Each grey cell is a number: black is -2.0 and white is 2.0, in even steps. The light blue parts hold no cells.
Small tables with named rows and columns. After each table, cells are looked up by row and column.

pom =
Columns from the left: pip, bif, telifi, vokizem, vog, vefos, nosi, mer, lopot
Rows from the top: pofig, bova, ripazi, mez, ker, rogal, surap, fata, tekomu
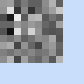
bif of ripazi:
-1.6
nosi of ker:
-0.6
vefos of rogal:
0.2
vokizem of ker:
0.0
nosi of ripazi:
-0.6
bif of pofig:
0.5
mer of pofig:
0.8
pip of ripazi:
-0.8
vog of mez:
0.4
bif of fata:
-0.2
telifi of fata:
0.1
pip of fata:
0.0
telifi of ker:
1.5
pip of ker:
-0.7
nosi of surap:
0.2
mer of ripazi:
-0.2
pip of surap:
0.5
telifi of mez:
0.4
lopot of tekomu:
0.8
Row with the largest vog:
ker

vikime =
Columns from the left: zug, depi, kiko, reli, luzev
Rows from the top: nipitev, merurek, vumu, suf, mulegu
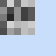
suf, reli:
1.0
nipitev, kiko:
-0.3
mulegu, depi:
0.5
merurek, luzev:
-0.6
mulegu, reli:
1.0
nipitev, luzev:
0.9
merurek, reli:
-1.0
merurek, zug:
0.3
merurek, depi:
-0.9
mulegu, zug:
-0.8
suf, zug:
-0.6
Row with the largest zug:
merurek

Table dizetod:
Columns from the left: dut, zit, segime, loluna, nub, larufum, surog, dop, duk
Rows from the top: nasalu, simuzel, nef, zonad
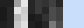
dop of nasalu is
-1.0
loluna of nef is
1.3
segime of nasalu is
0.5
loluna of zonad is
1.5
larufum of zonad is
-1.6
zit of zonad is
-1.4
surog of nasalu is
-1.2
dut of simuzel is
-1.6
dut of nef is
-1.6
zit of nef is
-1.4
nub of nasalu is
-1.4
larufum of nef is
-1.5
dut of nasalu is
-1.5
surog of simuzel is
-1.4
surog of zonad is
-1.4
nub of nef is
-1.6
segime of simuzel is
1.6
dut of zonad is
-1.5
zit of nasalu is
-1.5

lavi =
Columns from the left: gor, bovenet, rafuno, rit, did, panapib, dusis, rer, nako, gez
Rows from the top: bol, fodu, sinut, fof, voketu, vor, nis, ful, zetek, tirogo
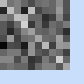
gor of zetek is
0.1
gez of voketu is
-1.3
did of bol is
-0.8
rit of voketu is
0.1
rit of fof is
1.3
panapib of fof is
-0.3
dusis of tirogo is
0.0
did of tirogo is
-1.1
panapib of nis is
-0.8
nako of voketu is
-0.6
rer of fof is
-0.3
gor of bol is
0.9
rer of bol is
-0.4
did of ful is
0.3
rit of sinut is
0.9
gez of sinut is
-0.9
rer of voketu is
-0.2
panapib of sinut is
-0.4
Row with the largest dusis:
nis

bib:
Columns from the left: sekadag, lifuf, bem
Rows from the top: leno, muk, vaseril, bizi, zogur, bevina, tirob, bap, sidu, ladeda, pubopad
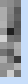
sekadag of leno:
0.3
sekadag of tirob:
0.4
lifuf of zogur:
-1.5
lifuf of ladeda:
0.3
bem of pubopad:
-0.2
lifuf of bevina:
-0.2
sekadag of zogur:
0.3
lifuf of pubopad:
1.2
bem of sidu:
-1.1
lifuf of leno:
0.2
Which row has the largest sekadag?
bevina

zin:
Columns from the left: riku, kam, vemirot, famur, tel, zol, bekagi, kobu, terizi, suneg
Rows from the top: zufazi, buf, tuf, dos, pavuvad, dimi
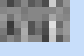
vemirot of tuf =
0.3
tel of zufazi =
-0.6
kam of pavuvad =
-1.0
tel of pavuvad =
-0.7
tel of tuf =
0.1
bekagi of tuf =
-0.1
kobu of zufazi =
1.2
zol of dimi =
0.1
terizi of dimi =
-0.6
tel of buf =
0.1
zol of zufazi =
-0.3

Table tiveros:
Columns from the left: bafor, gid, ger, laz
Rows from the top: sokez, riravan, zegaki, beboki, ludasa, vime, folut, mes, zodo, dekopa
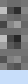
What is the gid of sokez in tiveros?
-0.3
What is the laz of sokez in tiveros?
-0.2
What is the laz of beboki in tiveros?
-0.4
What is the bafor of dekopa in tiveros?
0.1
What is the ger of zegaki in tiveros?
-0.4
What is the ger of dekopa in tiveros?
-0.7
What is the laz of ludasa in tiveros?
-0.2
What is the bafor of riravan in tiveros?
1.0
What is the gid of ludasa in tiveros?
-0.3
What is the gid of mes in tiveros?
-0.2
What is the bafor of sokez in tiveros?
-0.1
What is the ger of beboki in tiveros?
0.5
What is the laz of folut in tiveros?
-0.1
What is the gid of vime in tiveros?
-0.9
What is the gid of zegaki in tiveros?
-0.3

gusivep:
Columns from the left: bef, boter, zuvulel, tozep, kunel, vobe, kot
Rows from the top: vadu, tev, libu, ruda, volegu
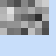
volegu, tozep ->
-0.9
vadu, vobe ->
0.9
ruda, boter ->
0.3
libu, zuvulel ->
0.0
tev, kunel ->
0.7
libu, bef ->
0.9
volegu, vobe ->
0.2
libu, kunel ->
-0.6
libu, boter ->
1.2
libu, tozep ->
-0.4

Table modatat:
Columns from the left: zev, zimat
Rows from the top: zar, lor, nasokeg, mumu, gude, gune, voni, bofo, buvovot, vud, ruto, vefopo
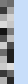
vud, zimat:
1.5
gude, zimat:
-0.1
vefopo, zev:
0.8
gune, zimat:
1.0
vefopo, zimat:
-1.4
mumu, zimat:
1.1
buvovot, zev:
0.9

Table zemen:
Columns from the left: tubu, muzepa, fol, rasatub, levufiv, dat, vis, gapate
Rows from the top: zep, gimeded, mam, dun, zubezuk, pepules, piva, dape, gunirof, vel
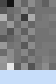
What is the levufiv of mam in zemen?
0.7
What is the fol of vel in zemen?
-0.5
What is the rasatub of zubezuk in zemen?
-0.5
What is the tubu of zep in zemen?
-0.9
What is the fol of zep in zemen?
0.1
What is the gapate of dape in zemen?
-0.2
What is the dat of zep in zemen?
-0.2
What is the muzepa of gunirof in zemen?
0.2
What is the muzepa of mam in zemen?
-0.4
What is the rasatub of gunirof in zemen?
-0.4
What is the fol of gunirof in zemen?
-0.2

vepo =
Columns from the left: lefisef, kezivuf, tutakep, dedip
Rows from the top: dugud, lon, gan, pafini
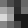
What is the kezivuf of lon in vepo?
0.3
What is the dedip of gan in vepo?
-1.6
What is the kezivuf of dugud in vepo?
-0.8
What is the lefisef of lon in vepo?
0.7
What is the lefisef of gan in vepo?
1.4
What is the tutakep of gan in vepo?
-1.6
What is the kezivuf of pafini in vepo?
-0.4
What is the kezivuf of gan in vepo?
0.6
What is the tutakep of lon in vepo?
-1.3
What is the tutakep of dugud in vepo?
-1.2
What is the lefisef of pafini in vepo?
0.1
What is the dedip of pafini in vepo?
-1.6
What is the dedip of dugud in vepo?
-0.4
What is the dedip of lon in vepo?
-0.2
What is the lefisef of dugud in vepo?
-0.2
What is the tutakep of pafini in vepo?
-0.9

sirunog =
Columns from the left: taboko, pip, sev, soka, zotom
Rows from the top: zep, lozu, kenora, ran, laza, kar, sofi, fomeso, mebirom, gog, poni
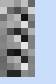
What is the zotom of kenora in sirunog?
0.1
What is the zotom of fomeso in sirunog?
0.5
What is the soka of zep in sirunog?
1.0
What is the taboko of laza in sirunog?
0.2
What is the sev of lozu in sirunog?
-0.8
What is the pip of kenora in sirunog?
0.5
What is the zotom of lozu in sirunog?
1.3
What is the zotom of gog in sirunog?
0.1
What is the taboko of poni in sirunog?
-0.2
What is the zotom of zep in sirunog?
-0.4
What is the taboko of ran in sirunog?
0.4
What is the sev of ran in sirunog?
0.5
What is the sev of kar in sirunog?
1.2
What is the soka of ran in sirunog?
1.5
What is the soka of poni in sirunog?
0.2
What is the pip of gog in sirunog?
-0.1
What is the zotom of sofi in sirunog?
0.0

